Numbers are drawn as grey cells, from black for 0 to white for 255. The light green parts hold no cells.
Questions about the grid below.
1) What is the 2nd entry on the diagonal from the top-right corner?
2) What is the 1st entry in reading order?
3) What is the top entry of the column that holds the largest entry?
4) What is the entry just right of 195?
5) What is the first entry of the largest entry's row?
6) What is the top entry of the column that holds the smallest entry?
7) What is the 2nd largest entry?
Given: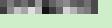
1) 124
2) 87
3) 74
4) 166
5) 59
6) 59
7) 211

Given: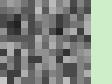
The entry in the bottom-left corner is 199
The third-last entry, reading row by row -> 89
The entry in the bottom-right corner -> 105
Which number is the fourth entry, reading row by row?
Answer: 117
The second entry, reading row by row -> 159
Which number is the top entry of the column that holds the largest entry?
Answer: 131
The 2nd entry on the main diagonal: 117
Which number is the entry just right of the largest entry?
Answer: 62
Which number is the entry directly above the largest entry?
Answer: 105
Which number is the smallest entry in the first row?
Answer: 74
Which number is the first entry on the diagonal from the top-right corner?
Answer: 89
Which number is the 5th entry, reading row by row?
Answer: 89
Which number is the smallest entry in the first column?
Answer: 62
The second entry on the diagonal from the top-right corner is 105
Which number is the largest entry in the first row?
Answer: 187
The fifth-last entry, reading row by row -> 117

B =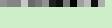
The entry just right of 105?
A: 120
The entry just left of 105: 200

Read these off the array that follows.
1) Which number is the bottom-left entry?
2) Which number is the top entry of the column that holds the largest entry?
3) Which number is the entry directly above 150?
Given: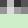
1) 150
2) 190
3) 72

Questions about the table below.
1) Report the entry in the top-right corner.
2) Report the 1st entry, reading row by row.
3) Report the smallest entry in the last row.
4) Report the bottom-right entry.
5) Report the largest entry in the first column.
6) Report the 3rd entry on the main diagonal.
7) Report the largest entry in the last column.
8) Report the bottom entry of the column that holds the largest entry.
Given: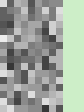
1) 138
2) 222
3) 55
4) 84
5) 236
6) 154
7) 222
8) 196

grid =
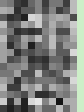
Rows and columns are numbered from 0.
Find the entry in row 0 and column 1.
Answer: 119
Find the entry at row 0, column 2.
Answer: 61
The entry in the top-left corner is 132
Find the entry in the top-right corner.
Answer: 187
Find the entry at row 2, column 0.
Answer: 91
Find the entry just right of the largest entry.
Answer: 132
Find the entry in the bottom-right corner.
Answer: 173
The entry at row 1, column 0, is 173
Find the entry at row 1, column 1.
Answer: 161
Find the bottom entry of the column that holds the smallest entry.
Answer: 187
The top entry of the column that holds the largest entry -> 132
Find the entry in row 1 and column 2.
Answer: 47
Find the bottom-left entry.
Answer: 61
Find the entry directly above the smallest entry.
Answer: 132
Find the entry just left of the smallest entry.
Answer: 187
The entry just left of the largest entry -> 215
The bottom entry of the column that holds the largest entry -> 161
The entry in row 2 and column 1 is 47
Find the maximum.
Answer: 230

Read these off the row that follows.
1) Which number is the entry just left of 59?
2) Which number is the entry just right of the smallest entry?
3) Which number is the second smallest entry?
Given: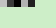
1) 194
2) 178
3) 32

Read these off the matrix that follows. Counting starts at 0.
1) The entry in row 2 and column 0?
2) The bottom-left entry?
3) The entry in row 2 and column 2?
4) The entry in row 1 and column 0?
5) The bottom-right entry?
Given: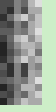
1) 48
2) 36
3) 169
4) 77
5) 169
